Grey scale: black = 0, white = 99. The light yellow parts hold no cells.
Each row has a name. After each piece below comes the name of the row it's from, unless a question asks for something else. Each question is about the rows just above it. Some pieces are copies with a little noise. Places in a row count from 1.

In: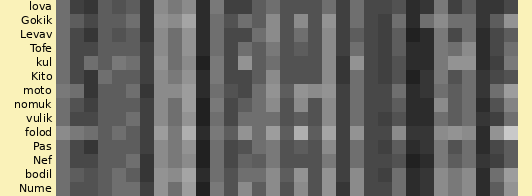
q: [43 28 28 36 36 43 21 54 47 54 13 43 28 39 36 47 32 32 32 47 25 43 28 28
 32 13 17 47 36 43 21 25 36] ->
Nef
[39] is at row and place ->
Nef, 14
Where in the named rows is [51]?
nomuk, 33

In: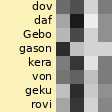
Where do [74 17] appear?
geku
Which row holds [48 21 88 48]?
kera
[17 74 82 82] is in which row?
gason
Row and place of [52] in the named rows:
rovi, 4
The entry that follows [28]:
[82]
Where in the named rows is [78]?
geku, 3

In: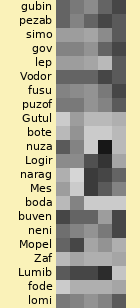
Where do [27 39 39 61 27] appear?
buven
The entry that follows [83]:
[23]
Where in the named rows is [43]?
neni, 1
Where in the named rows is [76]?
Lumib, 5
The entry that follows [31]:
[20]
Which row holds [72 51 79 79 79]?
boda

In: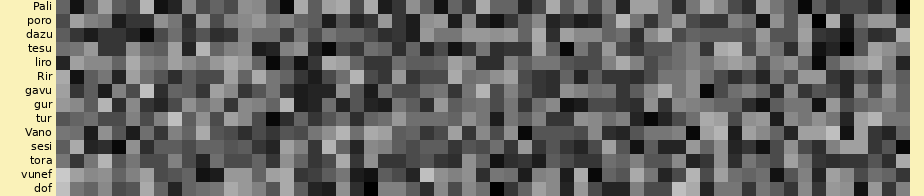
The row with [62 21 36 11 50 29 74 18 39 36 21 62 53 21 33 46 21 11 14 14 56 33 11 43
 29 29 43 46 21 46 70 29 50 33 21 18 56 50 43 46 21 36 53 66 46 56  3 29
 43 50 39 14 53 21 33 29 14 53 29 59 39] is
gavu
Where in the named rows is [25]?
vunef, 19
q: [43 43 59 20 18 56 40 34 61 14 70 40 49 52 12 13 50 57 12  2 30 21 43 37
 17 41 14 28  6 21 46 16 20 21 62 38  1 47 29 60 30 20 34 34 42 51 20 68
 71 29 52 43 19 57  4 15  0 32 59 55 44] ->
tesu

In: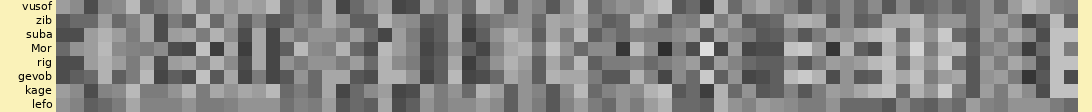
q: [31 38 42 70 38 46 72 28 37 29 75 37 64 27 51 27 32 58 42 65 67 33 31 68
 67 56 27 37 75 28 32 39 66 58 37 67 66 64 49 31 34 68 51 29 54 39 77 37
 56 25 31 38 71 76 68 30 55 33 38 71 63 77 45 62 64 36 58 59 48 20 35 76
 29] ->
gevob
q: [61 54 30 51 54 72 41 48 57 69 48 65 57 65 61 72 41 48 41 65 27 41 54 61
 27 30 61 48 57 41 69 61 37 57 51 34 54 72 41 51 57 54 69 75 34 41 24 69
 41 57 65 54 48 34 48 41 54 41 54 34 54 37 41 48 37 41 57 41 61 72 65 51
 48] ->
vusof
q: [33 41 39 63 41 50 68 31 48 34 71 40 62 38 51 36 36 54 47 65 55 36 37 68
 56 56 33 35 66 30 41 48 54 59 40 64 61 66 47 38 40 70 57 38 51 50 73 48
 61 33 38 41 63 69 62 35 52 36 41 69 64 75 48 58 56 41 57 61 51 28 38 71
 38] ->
zib
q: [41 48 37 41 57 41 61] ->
vusof
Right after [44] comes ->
[51]
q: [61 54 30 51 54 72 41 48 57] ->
vusof

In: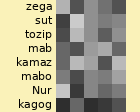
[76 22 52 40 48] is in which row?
Nur
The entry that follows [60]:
[66]
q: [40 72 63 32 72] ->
kamaz
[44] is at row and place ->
zega, 4
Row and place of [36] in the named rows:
tozip, 4

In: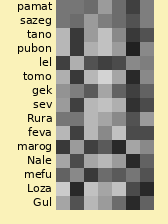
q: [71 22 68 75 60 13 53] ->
pubon
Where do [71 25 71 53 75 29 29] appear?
feva
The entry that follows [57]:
[49]
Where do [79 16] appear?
Loza
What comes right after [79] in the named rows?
[16]
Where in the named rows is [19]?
sev, 6
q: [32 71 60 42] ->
Gul

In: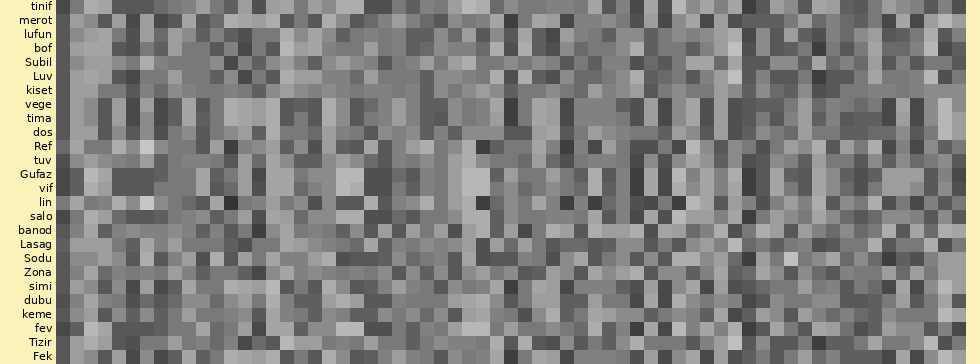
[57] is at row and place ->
tuv, 47
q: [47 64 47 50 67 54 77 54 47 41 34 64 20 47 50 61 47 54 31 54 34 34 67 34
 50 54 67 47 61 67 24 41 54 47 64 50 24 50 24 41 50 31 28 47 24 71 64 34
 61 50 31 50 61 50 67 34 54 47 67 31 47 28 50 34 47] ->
lin
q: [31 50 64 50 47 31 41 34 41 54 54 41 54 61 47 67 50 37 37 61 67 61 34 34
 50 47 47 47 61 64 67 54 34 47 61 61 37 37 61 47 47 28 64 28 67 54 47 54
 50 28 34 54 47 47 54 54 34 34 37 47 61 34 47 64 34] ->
dubu
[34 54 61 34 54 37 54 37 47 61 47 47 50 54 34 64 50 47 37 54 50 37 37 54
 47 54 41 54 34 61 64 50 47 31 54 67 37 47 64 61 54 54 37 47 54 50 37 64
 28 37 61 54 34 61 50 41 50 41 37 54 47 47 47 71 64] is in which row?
keme
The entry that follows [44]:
[31]

